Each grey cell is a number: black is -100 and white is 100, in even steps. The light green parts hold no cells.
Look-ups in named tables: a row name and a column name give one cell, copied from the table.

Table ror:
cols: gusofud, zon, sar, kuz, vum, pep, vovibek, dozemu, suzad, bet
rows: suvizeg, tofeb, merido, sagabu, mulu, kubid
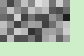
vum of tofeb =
53
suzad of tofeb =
-41
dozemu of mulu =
27
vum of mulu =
-61
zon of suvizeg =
-44
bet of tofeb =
-17

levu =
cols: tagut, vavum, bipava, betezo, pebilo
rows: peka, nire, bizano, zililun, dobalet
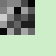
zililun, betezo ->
-77
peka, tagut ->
-9
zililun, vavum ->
-48
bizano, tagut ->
61
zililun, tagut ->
22
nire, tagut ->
1
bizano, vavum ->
-1
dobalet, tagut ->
-93
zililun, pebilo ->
-77
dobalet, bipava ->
-45
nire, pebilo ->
-30
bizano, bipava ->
-48
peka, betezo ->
-44
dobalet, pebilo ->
-18
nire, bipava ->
-94
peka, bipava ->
4
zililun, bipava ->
-22
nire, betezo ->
26
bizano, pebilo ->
-66

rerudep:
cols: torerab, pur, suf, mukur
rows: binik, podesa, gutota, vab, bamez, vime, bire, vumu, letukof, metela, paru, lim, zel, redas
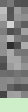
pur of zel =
-23
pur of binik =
-6
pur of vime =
44
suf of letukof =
30
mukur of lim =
5
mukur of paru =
-15
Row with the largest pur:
vab

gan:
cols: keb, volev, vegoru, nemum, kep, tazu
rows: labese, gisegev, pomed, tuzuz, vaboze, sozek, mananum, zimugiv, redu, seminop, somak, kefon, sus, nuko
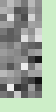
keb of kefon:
6
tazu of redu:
-82
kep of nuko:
3
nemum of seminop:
86
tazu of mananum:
-30
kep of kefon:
-50
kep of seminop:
-4
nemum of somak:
-6
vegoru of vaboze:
-14
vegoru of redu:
11
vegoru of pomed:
-7
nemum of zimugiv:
-18
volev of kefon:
14
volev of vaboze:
-28
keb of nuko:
-7
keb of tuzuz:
26
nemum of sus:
-48

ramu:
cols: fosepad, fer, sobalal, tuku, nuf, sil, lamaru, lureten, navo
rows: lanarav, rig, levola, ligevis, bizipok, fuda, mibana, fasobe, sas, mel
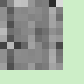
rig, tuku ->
6
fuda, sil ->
-13
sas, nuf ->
7
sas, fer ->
-26
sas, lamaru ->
1
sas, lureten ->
35
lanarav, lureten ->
-65
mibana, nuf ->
27
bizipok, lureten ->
12
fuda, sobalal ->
-1
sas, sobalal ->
8
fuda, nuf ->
22
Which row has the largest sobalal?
lanarav

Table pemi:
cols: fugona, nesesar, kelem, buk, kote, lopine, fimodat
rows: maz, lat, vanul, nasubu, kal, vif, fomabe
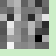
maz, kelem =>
42
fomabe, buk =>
5
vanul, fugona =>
44
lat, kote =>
-6
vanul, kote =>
-68
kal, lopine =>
-45
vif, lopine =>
-100

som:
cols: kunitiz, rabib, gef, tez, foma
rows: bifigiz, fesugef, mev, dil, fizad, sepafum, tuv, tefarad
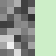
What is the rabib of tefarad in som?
-1
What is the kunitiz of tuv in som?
31
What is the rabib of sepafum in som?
61
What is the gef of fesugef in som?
-37
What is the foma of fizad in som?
22
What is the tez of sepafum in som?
-19
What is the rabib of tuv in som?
89
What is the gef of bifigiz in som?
37
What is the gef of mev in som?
8
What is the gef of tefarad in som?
72
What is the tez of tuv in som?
-33
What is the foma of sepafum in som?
-5
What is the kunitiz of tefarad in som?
-13
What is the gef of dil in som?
4
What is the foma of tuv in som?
28
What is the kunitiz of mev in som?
12
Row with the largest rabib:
tuv

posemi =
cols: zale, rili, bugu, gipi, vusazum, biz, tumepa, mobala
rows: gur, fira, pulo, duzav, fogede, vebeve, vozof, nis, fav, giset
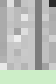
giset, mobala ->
60
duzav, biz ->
-3
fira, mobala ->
38
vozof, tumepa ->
50
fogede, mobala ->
38
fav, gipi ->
56

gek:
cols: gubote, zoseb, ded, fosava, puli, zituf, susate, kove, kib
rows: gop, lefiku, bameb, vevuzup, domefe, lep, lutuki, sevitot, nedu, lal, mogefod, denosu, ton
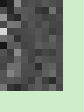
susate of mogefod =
-27
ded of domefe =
-43
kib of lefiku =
-49
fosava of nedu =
-33
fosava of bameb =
-30
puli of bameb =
-37
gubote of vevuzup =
-42
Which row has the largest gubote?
domefe

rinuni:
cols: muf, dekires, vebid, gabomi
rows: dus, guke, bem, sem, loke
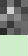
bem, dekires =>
-14
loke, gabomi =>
-18
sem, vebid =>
-18
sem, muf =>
-17
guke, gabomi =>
-47
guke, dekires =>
64
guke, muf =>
-43
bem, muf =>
22
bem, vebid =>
6
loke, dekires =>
-16
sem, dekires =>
-55
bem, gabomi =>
-24
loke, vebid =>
-37
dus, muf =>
-50
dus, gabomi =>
-15
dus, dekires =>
-6
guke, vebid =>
-15
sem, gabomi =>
-16
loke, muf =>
-68

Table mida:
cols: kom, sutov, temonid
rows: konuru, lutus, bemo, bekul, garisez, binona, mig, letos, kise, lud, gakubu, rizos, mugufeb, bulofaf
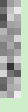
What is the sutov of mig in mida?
32
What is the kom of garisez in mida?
41
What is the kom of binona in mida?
24
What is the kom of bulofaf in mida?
44
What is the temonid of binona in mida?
67
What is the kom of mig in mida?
0
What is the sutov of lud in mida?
-59
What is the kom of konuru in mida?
-33
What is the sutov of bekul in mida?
27
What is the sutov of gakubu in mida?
-10
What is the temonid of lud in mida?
26
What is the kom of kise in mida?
61
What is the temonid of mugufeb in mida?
40
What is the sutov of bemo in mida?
63
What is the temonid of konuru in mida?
42
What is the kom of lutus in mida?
-7
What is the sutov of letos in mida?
11
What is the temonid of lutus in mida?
82
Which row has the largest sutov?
bemo

